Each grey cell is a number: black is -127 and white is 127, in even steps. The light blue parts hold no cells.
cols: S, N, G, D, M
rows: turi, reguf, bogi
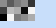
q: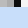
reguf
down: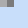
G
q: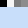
bogi
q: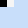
bogi
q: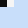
reguf
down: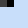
S

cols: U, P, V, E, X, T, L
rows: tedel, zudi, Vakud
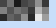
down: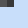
X
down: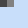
U
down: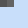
P
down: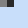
U

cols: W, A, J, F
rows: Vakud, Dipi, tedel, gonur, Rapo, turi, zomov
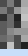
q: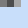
turi
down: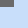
A
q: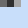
gonur
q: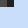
zomov

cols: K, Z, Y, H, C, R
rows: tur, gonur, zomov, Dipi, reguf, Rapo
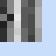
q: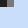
Dipi
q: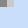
reguf
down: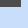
C
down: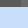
H

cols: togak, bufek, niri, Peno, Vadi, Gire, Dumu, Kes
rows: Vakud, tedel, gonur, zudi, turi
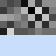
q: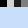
tedel
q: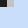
gonur
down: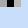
Vadi
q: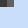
tedel

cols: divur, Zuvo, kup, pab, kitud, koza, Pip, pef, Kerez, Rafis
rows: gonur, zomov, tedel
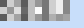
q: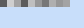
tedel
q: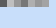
tedel

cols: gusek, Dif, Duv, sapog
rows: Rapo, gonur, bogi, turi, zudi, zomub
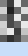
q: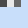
bogi
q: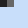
gonur
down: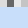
sapog
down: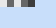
Duv
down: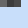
Duv

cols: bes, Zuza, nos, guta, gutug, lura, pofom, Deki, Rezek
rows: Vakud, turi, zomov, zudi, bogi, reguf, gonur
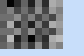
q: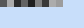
zudi
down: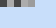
Deki

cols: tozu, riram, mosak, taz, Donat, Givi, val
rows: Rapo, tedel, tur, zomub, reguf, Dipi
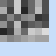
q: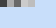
reguf
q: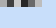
tedel
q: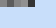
tur
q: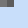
Rapo
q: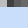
zomub
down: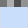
tozu
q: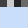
tedel

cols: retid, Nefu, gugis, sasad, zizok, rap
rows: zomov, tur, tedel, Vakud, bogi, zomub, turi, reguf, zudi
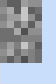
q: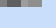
zomov
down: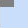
zizok
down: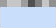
sasad
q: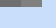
zomub

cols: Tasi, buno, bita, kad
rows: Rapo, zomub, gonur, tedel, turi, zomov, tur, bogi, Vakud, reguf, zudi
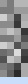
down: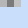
buno
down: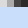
bita
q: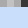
turi

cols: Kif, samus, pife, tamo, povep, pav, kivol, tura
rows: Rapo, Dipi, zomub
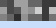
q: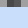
Dipi
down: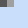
Kif
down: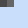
samus
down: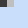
tura
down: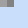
Kif
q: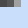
Dipi

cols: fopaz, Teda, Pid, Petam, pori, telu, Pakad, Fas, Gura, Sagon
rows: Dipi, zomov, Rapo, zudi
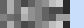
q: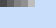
Dipi
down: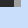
Sagon

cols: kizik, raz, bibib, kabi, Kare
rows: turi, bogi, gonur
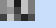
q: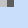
gonur
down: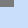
Kare
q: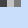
bogi
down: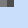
Kare
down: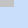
kabi
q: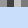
bogi

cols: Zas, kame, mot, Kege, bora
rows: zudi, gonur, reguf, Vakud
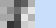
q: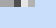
reguf
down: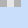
bora
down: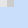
Kege
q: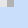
reguf
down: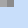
kame

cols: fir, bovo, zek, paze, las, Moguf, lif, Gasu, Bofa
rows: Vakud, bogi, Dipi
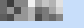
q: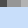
Dipi
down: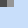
zek
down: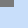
lif
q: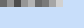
bogi
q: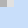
Vakud
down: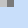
lif

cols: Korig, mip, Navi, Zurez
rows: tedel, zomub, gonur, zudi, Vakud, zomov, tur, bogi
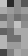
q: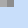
zudi
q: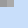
tur
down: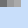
Navi
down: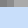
Zurez
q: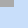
Vakud
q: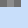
gonur
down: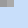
Navi

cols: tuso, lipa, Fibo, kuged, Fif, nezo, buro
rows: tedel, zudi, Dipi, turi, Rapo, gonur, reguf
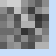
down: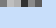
kuged
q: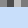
Dipi
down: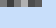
Fif
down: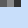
nezo
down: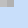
kuged
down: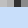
kuged

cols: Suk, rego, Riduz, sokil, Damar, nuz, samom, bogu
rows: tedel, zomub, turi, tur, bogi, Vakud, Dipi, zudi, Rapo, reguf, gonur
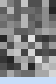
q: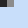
Vakud
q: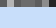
zomub
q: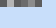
turi

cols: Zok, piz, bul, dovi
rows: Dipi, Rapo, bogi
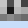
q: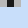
Rapo
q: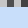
Dipi

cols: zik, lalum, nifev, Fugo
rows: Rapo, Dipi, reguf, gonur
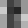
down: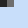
nifev
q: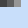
Rapo

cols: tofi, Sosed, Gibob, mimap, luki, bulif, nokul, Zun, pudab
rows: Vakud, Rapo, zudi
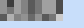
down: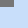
bulif
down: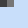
Sosed
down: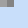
Gibob
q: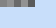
zudi

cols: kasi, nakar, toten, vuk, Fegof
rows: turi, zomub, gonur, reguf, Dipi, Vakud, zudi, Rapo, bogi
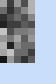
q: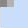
zomub
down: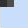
nakar
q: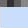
zomub
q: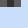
bogi
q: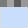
Vakud
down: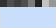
nakar
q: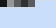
bogi

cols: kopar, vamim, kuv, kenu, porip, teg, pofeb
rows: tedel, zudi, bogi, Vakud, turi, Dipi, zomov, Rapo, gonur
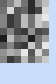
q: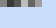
gonur
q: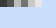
bogi
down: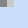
pofeb
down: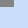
kopar
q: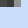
turi
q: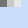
bogi

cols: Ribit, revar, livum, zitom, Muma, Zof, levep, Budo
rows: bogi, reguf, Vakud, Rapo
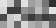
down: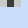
revar
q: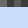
Vakud
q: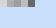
Rapo
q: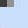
reguf
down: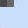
Budo

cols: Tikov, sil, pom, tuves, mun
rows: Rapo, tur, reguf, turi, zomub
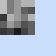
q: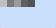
tur
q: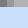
Rapo
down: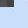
tuves
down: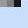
pom
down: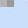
sil

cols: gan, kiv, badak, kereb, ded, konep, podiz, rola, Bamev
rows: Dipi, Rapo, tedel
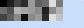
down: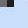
podiz
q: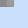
tedel
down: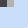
badak
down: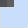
kiv
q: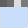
Dipi

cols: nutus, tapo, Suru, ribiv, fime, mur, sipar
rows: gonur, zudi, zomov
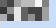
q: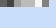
gonur
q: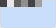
zomov
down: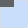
ribiv
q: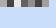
zomov
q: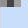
zomov
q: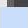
zudi

